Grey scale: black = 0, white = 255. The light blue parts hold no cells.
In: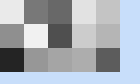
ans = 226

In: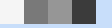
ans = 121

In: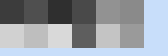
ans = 196

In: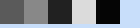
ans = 90

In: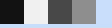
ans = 72

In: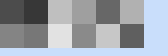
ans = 191

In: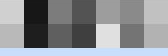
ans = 193
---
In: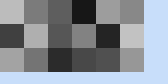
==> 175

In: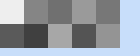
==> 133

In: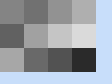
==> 161

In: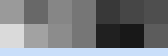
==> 105

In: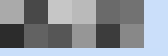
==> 73

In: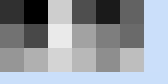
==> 72

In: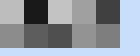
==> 25

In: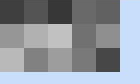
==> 177

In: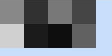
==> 49

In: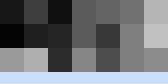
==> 31
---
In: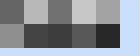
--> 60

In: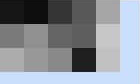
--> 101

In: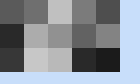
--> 145

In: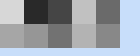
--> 114

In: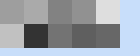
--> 115

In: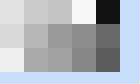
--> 154

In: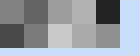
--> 201
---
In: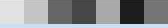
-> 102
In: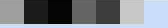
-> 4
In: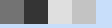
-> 223
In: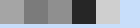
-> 143
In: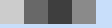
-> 62
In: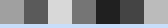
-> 216
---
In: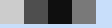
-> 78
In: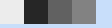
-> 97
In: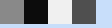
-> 79
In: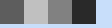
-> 93
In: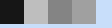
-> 132
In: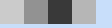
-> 146
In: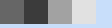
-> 102
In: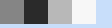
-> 133
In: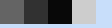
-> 49
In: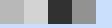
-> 146
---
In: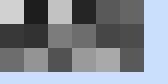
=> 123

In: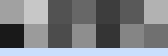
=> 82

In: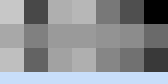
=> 154

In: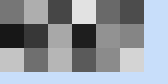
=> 168

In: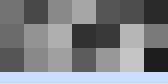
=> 174

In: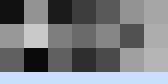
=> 126

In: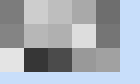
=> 176

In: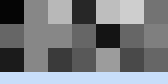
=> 135
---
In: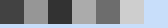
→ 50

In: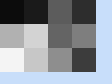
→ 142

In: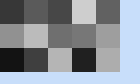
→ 181

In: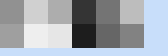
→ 230

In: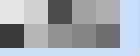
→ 146

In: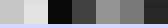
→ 8

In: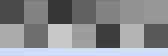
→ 199
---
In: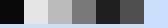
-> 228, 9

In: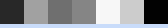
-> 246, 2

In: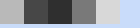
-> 216, 48

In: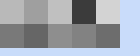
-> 212, 59

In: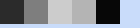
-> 205, 8

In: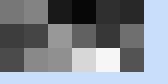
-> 246, 7

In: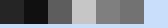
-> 198, 16

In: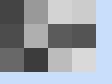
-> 217, 60

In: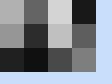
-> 212, 16

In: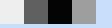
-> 238, 4
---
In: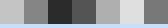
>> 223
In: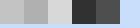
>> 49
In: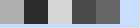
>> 74
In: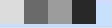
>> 157
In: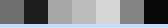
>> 132
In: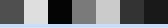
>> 52
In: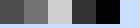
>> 51
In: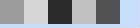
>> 193
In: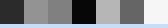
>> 101
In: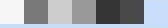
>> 53
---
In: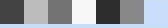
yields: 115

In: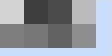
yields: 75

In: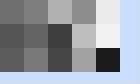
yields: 176

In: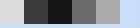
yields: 21

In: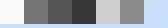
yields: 84

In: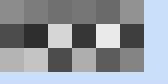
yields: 113
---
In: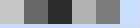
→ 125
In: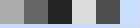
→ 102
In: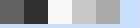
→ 170
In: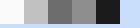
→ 142
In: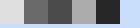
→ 106
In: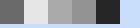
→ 147
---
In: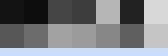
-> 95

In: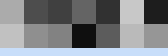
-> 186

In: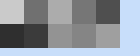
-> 133

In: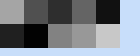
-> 152

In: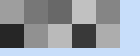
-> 57

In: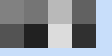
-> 220

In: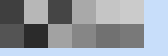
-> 113

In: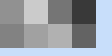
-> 177
